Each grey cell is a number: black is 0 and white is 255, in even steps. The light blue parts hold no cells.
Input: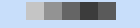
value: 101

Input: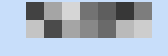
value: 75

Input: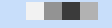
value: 178

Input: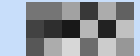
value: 46

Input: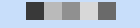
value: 144

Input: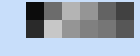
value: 65
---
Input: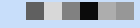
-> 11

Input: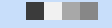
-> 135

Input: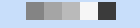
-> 246

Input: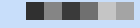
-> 112

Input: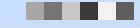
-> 58

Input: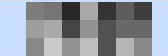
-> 169
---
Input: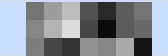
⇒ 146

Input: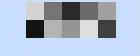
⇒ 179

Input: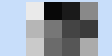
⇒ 202

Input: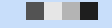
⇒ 83

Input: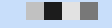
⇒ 193

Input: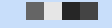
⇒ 101

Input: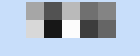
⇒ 23

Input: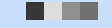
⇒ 54

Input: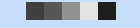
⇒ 87

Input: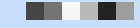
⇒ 246
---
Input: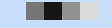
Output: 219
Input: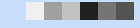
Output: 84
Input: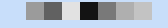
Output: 195
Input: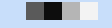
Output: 243
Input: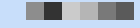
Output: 90
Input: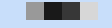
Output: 215
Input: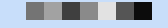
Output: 12
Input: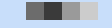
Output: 204
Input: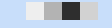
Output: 210
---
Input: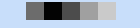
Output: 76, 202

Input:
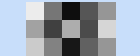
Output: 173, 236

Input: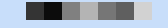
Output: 180, 210

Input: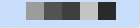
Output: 63, 196

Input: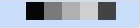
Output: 176, 207

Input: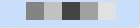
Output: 68, 225
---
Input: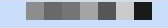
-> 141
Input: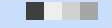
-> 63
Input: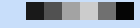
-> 25
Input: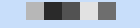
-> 183
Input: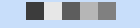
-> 60
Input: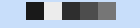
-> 25
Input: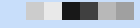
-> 204
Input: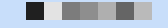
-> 32
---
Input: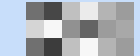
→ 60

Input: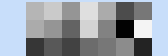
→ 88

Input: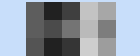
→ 33

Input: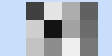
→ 141

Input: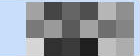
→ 49

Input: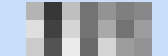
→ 83
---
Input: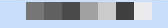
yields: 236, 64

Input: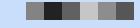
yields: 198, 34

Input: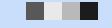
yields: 233, 28

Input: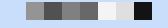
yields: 244, 19

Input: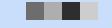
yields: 205, 46

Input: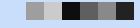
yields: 203, 14

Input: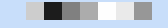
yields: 254, 28

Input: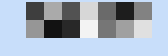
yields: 243, 18

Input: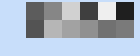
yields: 239, 31

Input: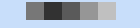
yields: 192, 50
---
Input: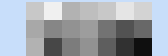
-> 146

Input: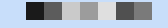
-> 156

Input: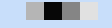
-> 181

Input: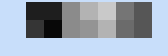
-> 148

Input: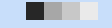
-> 39

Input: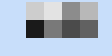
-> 26
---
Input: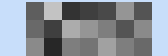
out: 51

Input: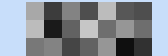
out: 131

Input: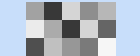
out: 213

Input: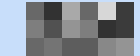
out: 169

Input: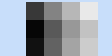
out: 183

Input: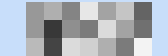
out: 132

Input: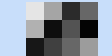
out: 43

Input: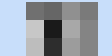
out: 144

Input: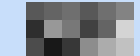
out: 111
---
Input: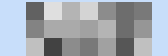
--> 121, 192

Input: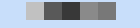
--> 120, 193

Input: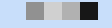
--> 23, 145

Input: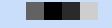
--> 206, 98

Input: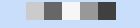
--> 64, 203

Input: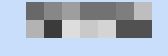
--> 190, 179
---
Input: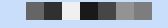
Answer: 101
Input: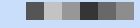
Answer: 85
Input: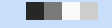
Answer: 39
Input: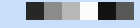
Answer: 39
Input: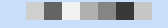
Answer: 207
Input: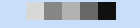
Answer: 216
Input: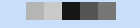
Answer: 181
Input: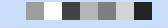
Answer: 158
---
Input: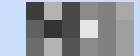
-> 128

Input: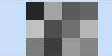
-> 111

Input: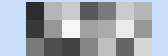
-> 234

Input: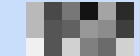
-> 140

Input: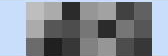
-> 118

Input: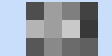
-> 201
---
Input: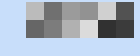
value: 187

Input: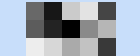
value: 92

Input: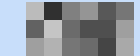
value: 98

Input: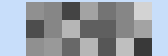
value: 77

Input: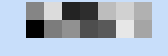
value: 133

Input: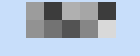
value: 156

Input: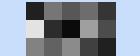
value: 227

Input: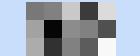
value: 162

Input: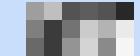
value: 127
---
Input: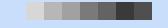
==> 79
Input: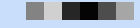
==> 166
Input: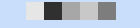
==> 125
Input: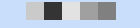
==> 128
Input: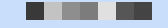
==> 68
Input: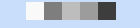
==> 61
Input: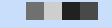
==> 73
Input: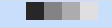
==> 223
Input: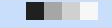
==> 247
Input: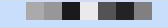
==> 128
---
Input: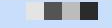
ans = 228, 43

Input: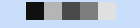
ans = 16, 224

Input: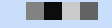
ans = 130, 99

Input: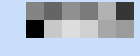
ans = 132, 155

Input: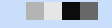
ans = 180, 104

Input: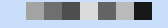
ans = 163, 24

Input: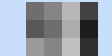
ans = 110, 48

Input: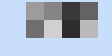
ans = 156, 186
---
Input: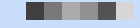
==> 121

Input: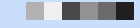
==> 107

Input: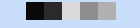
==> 142

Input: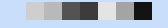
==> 83

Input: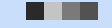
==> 122

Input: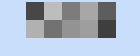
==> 93

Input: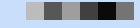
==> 87
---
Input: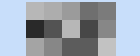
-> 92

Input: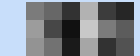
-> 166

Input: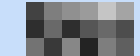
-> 35

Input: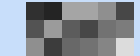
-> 114

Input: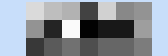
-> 102

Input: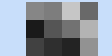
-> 47
